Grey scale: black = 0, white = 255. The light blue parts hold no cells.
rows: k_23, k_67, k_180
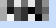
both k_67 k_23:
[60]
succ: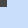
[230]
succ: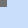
[230]
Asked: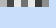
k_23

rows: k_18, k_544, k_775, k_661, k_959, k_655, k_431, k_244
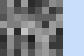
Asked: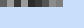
k_18
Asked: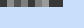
k_431
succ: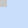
[140]
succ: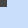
[126]
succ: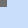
[97]
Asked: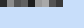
k_655

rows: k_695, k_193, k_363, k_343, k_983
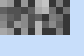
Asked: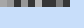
k_983
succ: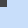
[97]
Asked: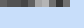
k_193

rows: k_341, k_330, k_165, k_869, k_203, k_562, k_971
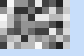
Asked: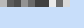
k_203
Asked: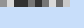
k_330
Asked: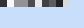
k_341
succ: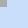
[132]
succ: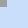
[50]

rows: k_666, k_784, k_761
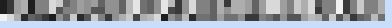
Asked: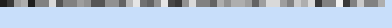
k_784
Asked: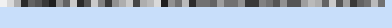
k_761
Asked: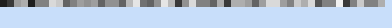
k_666

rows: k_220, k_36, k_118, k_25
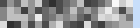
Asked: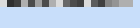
k_25
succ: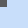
[64]

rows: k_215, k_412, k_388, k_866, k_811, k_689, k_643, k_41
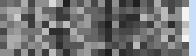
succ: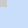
[71]
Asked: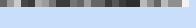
k_388
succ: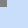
[172]
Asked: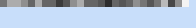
k_689

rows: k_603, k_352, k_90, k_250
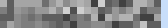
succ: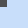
[207]
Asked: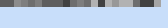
k_90
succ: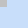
[94]

